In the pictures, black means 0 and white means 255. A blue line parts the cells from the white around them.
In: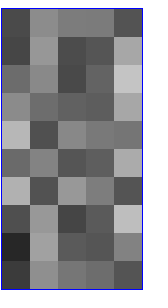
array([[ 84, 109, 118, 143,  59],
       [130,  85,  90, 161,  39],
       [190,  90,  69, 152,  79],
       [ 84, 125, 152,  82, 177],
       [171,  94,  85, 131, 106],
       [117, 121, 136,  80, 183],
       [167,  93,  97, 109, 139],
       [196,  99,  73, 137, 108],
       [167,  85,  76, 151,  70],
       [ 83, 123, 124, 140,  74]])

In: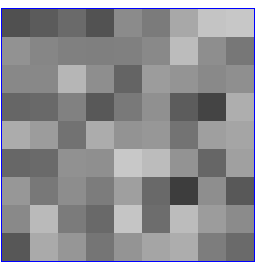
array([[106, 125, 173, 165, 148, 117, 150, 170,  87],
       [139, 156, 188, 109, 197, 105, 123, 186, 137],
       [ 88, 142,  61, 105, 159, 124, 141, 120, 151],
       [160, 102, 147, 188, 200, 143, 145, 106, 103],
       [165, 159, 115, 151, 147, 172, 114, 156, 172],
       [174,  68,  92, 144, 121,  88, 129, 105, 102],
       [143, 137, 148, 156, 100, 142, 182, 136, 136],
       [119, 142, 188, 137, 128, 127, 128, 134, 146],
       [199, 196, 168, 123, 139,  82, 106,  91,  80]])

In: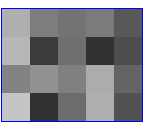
array([[ 82, 174, 108,  49, 197],
       [100, 172, 128, 146, 131],
       [ 77,  49, 112,  59, 183],
       [ 88, 123, 115, 125, 175]])

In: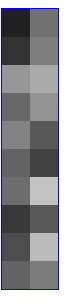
array([[123,  99],
       [187,  77],
       [ 89,  57],
       [194, 109],
       [ 66,  98],
       [ 88, 130],
       [147, 104],
       [170, 150],
       [126,  50],
       [114,  32]])

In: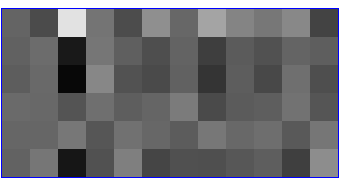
array([[141,  63,  94,  87,  79,  80,  69, 127,  81,  22, 118,  98],
       [118,  89, 110, 104, 119,  92, 103, 113,  86, 119, 102, 102],
       [ 85, 114,  94,  91,  74, 123, 101,  94, 111,  84, 104, 106],
       [ 78, 111,  72,  93,  52,  97,  74,  82, 135,   8, 105,  93],
       [ 94, 100,  81,  91,  62,  99,  78,  95, 118,  25, 108,  97],
       [ 67, 136, 119, 132, 164, 103, 143,  76, 116, 226,  75, 100]])

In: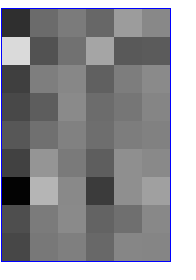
array([[133, 134, 104, 127, 120,  71],
       [136, 111,  99, 138, 123,  78],
       [160, 143,  59, 137, 181,   3],
       [137, 143,  94, 122, 149,  65],
       [129, 125, 110, 129, 112,  87],
       [133, 118, 108, 138,  93,  72],
       [138, 125,  96, 135, 126,  63],
       [ 91,  89, 165, 113,  82, 218],
       [136, 156, 103, 123, 107,  47]])

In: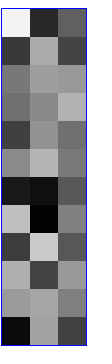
array([[ 65, 162,  11],
       [127, 166, 154],
       [153,  67, 176],
       [ 87, 202,  61],
       [129,   2, 191],
       [ 88,  15,  25],
       [121, 180, 139],
       [112, 146,  64],
       [178, 138, 112],
       [153, 158, 120],
       [ 68, 171,  57],
       [ 96,  40, 243]])

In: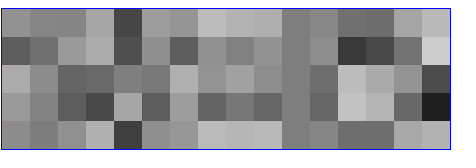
array([[178, 168, 110, 110, 134, 126, 185, 182, 187, 151, 143,  63, 176,
        144, 125, 140],
       [ 31, 104, 180, 194, 102, 126, 102, 119, 100, 157,  93, 166,  73,
         93, 131, 154],
       [ 75, 147, 170, 188, 110, 126, 141, 161, 147, 176, 120, 127, 105,
        101, 140, 171],
       [204, 114,  72,  57, 141, 126, 146, 129, 145,  94, 143,  79, 172,
        154, 112,  93],
       [185, 165, 109, 112, 135, 126, 174, 179, 188, 149, 157,  70, 166,
        133, 134, 146]])
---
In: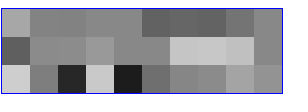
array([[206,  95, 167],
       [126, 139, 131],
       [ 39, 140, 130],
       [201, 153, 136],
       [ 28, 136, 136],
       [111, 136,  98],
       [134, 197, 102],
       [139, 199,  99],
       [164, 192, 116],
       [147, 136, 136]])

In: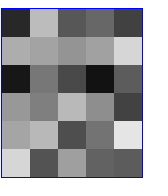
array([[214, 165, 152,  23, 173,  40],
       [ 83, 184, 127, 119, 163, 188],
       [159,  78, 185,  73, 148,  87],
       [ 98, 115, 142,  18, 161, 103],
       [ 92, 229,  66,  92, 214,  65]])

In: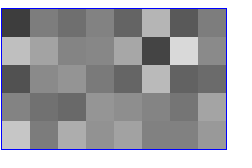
array([[198, 131,  81, 191,  61],
       [124, 113, 138, 163, 125],
       [173, 105, 148, 132, 111],
       [146, 149, 122, 135, 130],
       [162, 142, 101, 167, 100],
       [129, 132, 186,  68, 181],
       [129, 117,  98, 217,  89],
       [153, 164, 107, 138, 125]])

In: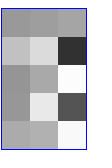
array([[171, 151, 149, 193, 153],
       [177, 233, 169, 219, 158],
       [249,  84, 252,  49, 165]])

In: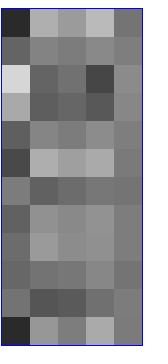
array([[ 42, 115, 103, 108,  97, 124,  73,  95, 169, 214, 100,  42],
       [151,  85, 115, 154, 145,  97, 174, 133,  94, 100, 131, 175],
       [125,  90, 119, 140, 137, 108, 159, 124, 102, 113, 124, 155],
       [170, 112, 135, 144, 146, 119, 170, 140,  88,  70, 137, 186],
       [123, 124, 116, 125, 125, 116, 122, 126, 135, 139, 126, 116]])

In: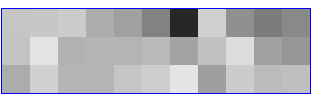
array([[172, 195, 197],
       [209, 228, 199],
       [180, 178, 203],
       [180, 181, 173],
       [197, 180, 160],
       [206, 186, 130],
       [229, 163,  39],
       [159, 193, 207],
       [204, 221, 144],
       [187, 161, 124],
       [191, 150, 137]])
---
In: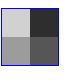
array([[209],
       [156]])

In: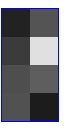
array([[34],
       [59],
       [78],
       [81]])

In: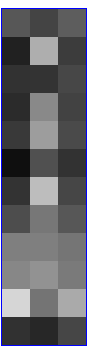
array([[ 87,  93],
       [ 33,  60],
       [ 50,  71],
       [ 43,  66],
       [ 57,  74],
       [ 15,  50],
       [ 51,  70],
       [ 77,  87],
       [127, 117],
       [135, 122],
       [214, 170],
       [ 49,  70]])

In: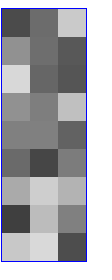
array([[ 75, 202],
       [145,  88],
       [216,  85],
       [145, 192],
       [128,  98],
       [106, 124],
       [170, 179],
       [ 63, 128],
       [200,  77]])

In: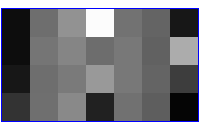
array([[ 13, 146, 114,  23],
       [ 13, 133, 120, 172],
       [ 23, 122, 120,  61],
       [ 51, 137, 113,   5]])

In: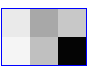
array([[234, 200],
       [245,   4]])
